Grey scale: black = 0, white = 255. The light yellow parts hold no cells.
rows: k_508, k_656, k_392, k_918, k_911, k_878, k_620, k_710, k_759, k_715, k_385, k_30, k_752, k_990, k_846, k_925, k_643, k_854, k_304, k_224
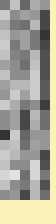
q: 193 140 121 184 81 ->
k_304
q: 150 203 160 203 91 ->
k_715
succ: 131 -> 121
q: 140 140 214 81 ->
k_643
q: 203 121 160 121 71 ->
k_911
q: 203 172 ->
k_385
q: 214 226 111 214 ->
k_854

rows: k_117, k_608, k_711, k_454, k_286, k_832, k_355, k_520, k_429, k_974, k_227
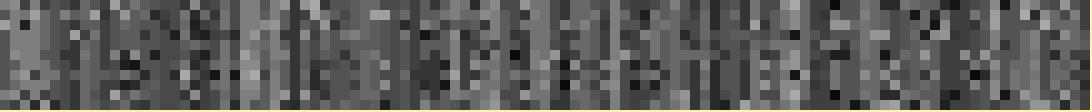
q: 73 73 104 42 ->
k_711
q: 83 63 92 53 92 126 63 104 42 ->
k_832
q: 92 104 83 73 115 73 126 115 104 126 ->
k_286
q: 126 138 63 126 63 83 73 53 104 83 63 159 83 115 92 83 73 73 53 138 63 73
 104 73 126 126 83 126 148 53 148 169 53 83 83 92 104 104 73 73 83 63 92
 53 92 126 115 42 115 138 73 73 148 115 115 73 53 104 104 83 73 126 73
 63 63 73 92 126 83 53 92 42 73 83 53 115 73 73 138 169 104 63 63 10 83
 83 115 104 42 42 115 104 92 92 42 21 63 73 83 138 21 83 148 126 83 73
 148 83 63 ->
k_117
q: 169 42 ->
k_608

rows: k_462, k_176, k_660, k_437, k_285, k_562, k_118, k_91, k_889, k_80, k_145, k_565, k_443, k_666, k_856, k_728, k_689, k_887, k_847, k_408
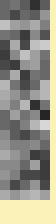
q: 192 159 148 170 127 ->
k_660
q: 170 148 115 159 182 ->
k_80

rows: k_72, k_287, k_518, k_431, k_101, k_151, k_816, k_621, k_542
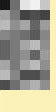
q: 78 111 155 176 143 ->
k_542
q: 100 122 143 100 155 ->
k_151
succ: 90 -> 134
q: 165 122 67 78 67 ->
k_287
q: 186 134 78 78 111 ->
k_621
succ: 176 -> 143

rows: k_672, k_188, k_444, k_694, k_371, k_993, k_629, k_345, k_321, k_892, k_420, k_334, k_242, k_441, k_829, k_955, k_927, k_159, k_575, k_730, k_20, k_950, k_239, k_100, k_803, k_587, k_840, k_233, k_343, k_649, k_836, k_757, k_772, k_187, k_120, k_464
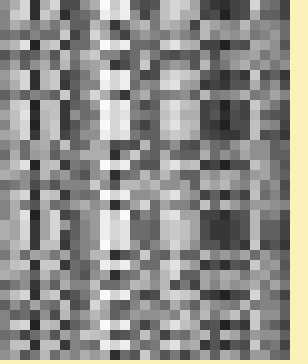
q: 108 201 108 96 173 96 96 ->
k_587
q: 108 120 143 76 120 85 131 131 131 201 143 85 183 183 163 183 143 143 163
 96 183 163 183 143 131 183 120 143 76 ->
k_575

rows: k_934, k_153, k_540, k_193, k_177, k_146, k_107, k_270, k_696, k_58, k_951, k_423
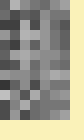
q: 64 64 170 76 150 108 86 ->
k_540
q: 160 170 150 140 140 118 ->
k_146
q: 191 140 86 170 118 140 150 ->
k_58
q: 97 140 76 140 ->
k_696
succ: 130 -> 170

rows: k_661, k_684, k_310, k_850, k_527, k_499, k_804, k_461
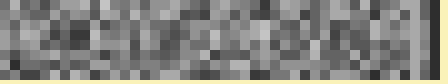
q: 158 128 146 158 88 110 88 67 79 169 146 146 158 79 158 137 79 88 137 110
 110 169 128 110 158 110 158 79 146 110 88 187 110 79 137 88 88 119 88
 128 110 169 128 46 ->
k_527
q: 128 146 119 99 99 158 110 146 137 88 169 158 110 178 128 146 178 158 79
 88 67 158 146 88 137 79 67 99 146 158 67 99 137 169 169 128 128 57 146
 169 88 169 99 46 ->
k_684
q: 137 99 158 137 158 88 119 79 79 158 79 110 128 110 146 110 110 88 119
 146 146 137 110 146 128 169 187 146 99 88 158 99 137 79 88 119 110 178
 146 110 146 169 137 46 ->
k_310
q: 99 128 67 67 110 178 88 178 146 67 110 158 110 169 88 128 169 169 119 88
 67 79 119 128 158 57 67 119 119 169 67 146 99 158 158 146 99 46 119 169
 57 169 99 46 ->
k_461

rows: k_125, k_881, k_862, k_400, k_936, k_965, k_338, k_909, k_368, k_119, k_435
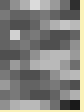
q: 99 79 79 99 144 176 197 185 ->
k_862
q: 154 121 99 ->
k_368
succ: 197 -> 185
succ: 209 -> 110

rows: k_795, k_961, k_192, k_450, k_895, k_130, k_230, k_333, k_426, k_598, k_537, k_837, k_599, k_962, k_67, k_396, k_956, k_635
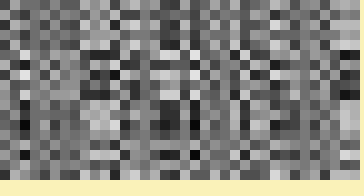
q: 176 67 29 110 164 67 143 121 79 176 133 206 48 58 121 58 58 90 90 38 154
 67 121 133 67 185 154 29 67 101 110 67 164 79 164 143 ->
k_230
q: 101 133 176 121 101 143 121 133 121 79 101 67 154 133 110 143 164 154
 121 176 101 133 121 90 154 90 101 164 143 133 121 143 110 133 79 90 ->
k_956
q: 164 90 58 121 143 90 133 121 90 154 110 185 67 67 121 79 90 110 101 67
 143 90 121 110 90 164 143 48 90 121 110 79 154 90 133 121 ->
k_961
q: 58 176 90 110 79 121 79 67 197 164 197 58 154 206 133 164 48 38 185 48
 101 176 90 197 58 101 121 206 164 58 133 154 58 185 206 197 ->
k_895

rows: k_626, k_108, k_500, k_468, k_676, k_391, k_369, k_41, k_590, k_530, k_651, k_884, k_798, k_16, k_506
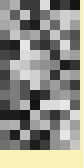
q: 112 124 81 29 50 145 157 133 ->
k_530
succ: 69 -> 59
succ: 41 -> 29
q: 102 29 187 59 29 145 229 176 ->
k_16
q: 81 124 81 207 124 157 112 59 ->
k_590

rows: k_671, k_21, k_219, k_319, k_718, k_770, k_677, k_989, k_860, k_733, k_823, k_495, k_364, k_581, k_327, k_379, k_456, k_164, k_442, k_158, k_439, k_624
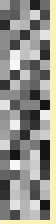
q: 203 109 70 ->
k_989
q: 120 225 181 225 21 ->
k_439
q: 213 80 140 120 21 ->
k_327

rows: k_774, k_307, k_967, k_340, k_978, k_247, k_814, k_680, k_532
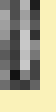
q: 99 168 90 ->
k_967
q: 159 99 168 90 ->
k_967
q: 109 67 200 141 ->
k_978

